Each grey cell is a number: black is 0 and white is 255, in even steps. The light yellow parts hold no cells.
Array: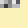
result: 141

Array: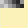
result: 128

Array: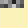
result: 204

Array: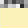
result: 242

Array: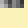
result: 135

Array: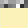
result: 253

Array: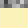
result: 187

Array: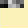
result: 188

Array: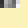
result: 135
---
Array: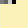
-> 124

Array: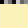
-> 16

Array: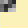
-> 113

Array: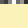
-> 251

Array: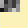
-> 73

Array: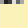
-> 62
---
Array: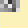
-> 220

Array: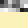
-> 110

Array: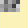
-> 103

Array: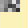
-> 141

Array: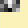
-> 166

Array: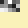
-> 143

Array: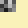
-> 68
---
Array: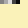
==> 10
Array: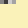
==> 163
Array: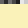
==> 203
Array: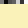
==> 251
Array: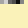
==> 133
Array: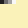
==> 247
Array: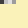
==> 156
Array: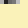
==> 191
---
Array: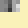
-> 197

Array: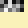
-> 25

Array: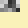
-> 47

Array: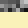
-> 19

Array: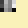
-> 7

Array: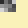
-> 88

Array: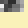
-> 197
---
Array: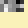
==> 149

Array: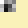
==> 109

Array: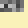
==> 97

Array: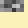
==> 141

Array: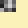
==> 114

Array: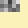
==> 121
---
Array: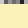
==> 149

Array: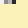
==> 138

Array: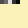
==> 78

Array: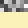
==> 209

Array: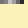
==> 132

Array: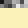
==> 189
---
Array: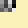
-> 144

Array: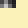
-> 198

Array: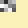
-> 179

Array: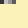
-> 193

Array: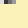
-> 57

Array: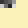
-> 112

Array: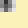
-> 104

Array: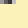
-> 96
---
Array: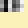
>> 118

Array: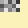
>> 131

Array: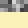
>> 185

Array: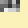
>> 208

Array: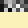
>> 77

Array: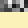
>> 143

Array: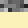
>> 116

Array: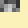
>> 206

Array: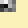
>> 123

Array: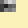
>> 130
